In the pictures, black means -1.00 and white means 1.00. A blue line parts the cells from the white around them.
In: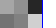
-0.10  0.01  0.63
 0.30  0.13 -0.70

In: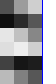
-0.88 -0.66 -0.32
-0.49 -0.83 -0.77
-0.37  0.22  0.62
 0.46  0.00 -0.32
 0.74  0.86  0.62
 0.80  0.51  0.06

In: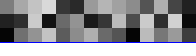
-0.96 -0.12  0.15  0.53 -0.28  0.10  0.37 -0.17 -0.34 -0.96  0.47 -0.07  0.21 -0.52
-0.74 -0.63  0.59 -0.86 -0.17  0.15 -0.80 -0.58  0.47 -0.40  0.59 -0.63  0.64 -0.91
-0.02  0.32  0.53  0.70 -0.58 -0.68  0.21  0.42  0.26  0.10 -0.34  0.37 -0.46 -0.74

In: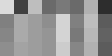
 0.00  0.33  0.23  0.11  0.66  0.00  0.49 -0.28
 0.05  0.33  0.23  0.17  0.66 -0.05  0.44 -0.23
 0.11  0.28  0.23  0.17  0.60  0.05  0.39 -0.28
 0.72 -0.50  0.49 -0.17 -0.05 -0.17  0.39 -0.65

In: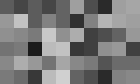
-0.28 -0.45 -0.28 -0.45 -0.22  0.25 -0.39 -0.67  0.25  0.30
-0.10 -0.04 -0.79  0.47  0.52 -0.56 -0.50  0.13  0.19 -0.50
-0.04 -0.16 -0.56  0.47  0.63 -0.22 -0.39 -0.67  0.02  0.07
 0.07  0.36  0.19 -0.10  0.30  0.07 -0.04 -0.34 -0.16 -0.16
 0.13  0.07 -0.04  0.57  0.13  0.36 -0.50 -0.39 -0.22  0.19
 0.19  0.52 -0.28  0.02 -0.22 -0.62  0.02  0.42  0.30  0.25

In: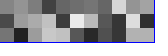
-0.42  0.22  0.34  0.51 -0.53  0.84  0.46 -0.32 -0.58  0.73 -0.63
-0.08 -0.74  0.22  0.57  0.51 -0.32 -0.68 -0.37 -0.58  0.40  0.40
 0.04  0.16 -0.02 -0.48 -0.20 -0.14 -0.08 -0.20  0.68  0.16  0.28

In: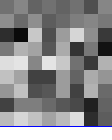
-0.65 -0.92  0.57 -0.38  0.22  0.68  0.11 -0.55
-0.49 -0.01 -0.01 -0.17 -0.32 -0.43 -0.75 -0.22
-0.11  0.05 -0.22 -0.11 -0.22 -0.11 -0.38  0.05
-0.06  0.40  0.28 -0.32  0.34 -0.60 -0.06 -0.86
 0.11 -0.17  0.11 -0.27 -0.17 -0.01  0.05 -0.06
 0.17  0.51 -0.38 -0.32  0.22 -0.49  0.40 -0.17
 0.46  0.68  0.51  0.28  0.46  0.74 -0.65 -0.27
 0.51  0.28 -0.49 -0.49  0.22 -0.22  0.34  0.17
 0.74  0.79  0.05  0.79  0.57 -0.11 -0.55  0.40
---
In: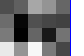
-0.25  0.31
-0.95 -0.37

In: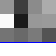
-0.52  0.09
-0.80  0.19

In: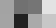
-0.11 -0.08
-0.74  0.33

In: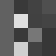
-0.55 -0.48
 0.75 -0.49

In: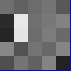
-0.24 -0.15
 0.82 -0.12

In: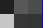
-0.31 -0.40
-0.57 -0.59

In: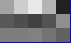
 0.61  0.83
-0.39 -0.49

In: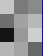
-0.04  0.08
 0.27  0.44
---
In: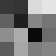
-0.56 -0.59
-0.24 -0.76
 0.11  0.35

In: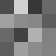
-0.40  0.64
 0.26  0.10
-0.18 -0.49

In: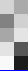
0.66 0.33
0.02 0.64
0.31 0.79

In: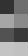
-0.61 -0.14
 0.30  0.08
-0.36 -0.55

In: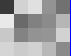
-0.55  0.65
 0.83 -0.17
 0.57  0.03

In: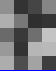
 0.13 -0.60
 0.37 -0.06
-0.17 -0.55
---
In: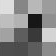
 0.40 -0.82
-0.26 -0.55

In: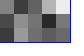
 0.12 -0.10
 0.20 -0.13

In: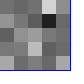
-0.07 -0.27
 0.14  0.22

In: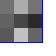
-0.44 -0.67
 0.51 -0.21

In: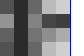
-0.66  0.02
-0.66 -0.10

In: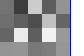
-0.25 -0.39
 0.84 -0.26

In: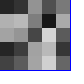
 0.45 -0.01
 0.17 -0.45
